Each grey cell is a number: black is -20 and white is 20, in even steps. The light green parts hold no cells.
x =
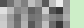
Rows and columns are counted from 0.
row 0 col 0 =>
-7
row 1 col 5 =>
-2
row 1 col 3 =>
3
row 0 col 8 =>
17
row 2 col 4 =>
-2
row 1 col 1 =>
9
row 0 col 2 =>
5
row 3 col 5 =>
0
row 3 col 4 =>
-6
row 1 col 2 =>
1
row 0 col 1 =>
-2
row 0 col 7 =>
10
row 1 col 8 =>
-11
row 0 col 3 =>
0

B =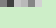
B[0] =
0
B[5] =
13

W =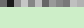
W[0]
-3
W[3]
11
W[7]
4
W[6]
-4

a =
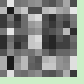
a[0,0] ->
-3
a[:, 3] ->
[-1, 11, -3, -3, -3, -9, -7, -1, 9, 9, -3]
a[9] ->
[7, -16, 4, 9, -5, -6, 11, 11, 3, 2, 15]
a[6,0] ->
-13
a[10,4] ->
0
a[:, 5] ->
[3, -8, 14, 6, 3, 14, 12, 3, -7, -6, 2]
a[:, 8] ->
[-2, 6, -5, -6, -4, -7, -10, -4, 3, 3, -3]
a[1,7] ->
11
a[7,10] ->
-2
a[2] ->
[-11, -1, -13, -3, 11, 14, -8, -13, -5, -7, -1]
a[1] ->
[9, -16, 6, 11, -8, -8, 9, 11, 6, 4, 16]
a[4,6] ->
-9
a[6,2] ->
-13
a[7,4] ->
-2
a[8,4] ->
-4
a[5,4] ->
11
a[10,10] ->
-11
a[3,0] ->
-11
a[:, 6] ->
[-5, 9, -8, -7, -9, -11, -12, -4, 8, 11, -6]
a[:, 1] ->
[16, -16, -1, -5, 16, -3, -1, 2, -16, -16, 15]
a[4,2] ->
-3
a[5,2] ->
-10
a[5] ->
[-13, -3, -10, -9, 11, 14, -11, -14, -7, -10, -3]
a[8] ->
[7, -16, 2, 9, -4, -7, 8, 10, 3, 1, 15]
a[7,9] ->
-4

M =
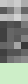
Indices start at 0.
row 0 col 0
11
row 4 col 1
-4
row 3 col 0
-9
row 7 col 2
-7
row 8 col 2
0
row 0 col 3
7
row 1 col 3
-4
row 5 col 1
-4
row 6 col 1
-3
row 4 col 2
-5

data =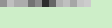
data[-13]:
3
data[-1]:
12
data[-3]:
6
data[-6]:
-4

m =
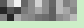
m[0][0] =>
-6
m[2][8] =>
2
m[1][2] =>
-10
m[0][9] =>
0
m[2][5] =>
-2
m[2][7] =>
-5
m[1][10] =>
1
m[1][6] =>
2
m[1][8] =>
9
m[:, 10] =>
[3, 1, 9]
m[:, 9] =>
[0, 6, 4]
